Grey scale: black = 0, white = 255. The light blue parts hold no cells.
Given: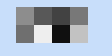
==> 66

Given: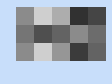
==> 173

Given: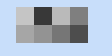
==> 186

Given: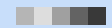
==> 160

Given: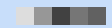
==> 65

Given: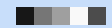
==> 159
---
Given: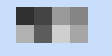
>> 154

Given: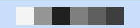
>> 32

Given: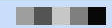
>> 199

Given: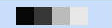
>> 187

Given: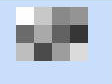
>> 137

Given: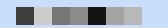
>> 118

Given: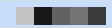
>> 98
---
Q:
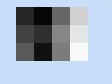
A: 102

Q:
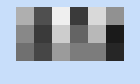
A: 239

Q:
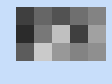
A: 82

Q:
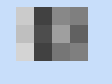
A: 136

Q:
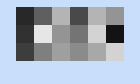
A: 180

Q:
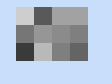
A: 162

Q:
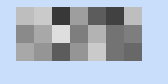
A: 56
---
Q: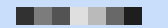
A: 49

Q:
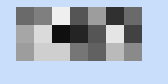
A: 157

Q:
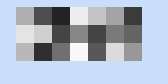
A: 184

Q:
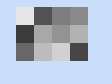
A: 103

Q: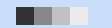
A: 50

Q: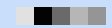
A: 225

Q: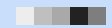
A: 237

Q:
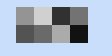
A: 83

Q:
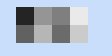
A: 97

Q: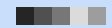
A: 37
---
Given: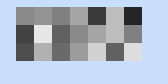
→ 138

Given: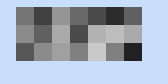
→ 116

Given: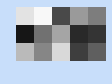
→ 227

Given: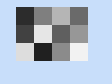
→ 44

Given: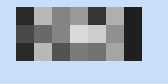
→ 42

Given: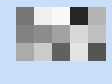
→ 118

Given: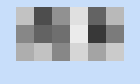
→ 194

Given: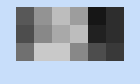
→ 88

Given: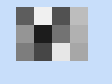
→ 93
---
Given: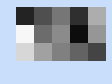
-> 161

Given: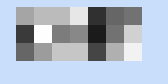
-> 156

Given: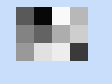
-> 225

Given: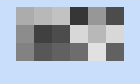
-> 87

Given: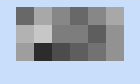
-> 44

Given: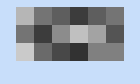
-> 106
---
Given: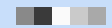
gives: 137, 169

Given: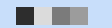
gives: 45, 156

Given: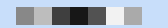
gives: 136, 170

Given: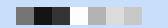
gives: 117, 200

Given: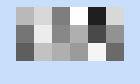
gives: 185, 106

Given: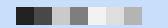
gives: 33, 180
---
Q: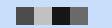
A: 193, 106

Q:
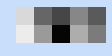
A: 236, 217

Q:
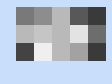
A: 239, 227

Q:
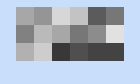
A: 225, 215

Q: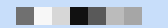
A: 247, 215

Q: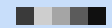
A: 206, 165

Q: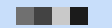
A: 201, 112

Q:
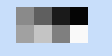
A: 249, 196

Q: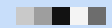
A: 244, 201
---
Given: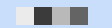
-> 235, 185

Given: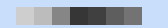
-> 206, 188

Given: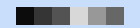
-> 216, 152

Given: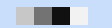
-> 242, 199

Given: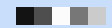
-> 251, 203

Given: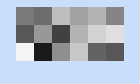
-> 244, 223

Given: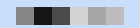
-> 211, 188

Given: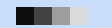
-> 219, 157
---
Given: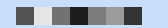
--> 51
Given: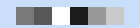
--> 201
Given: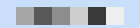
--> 238
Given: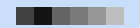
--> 190
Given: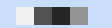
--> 147
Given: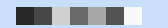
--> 249
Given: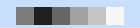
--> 247
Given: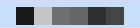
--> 69
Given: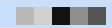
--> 84
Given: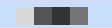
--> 117
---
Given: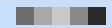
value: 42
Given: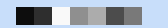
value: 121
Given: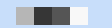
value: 248
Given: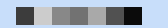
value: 11
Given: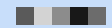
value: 108
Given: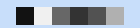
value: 176
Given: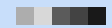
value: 25
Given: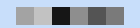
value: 122
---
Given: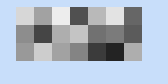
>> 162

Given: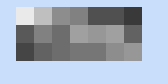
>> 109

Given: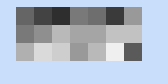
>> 206

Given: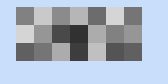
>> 172

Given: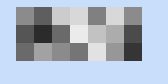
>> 139

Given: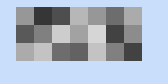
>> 109
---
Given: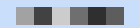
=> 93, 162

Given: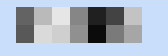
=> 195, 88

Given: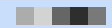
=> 121, 172

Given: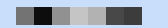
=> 60, 115

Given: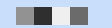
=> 107, 146

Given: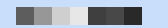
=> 41, 93
